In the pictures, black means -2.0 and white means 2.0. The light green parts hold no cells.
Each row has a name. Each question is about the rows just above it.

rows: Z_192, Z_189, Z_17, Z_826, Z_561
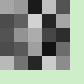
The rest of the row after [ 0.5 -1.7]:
[-0.3]
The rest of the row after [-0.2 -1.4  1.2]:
[0.2]
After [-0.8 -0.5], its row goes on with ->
[ 1.3 -1.4  0.6]

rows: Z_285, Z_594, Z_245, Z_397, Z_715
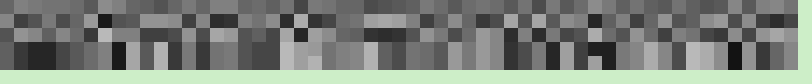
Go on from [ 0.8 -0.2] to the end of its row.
[ 0.0  0.1  0.8 -0.5 -0.8 -0.2 -0.3 -0.6  0.4 -0.1  0.4  0.1 -1.2 -0.8
 -0.1 -1.4  0.5 -1.0  0.5 -1.5 -0.1  0.1  0.7  0.1 -0.8  0.9  0.7  0.2
 -1.7  0.3 -1.1 -0.4  0.1]
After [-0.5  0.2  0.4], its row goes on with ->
[-0.8  0.2 -1.0 -1.3 -0.9]

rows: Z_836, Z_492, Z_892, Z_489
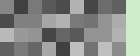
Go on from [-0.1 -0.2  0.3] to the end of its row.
[0.7]
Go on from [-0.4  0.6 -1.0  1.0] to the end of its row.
[-0.2  1.0  0.2]

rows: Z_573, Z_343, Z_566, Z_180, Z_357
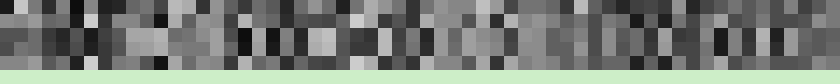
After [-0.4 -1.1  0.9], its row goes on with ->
[-0.5 -1.0 -1.4 -1.0 -0.9 -1.1  0.3 -1.4 -0.9 -0.6 -0.2 -0.6 -0.3 -0.8
  0.0 -1.0 -0.6 -0.1]
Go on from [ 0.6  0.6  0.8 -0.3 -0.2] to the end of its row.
[ 0.2  0.5 -0.8 -1.8  0.6 -1.7  0.0 -1.4  0.8  1.0 -0.6 -1.0 -1.2  0.9
 -1.0 -0.1 -1.4  0.4 -0.4  0.5  0.2  0.0 -1.0  0.3  0.2 -0.5 -0.3  0.0
 -0.8  0.2 -0.6 -0.3 -1.2  0.5 -1.1 -1.0  0.1 -1.6  0.0 -1.2  0.8 -1.5
  0.4 -0.4 -0.6 -0.5]

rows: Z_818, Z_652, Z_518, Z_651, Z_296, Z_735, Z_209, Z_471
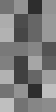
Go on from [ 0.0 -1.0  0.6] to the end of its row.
[-0.5]
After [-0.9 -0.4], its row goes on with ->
[0.4]
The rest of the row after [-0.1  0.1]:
[-0.7]

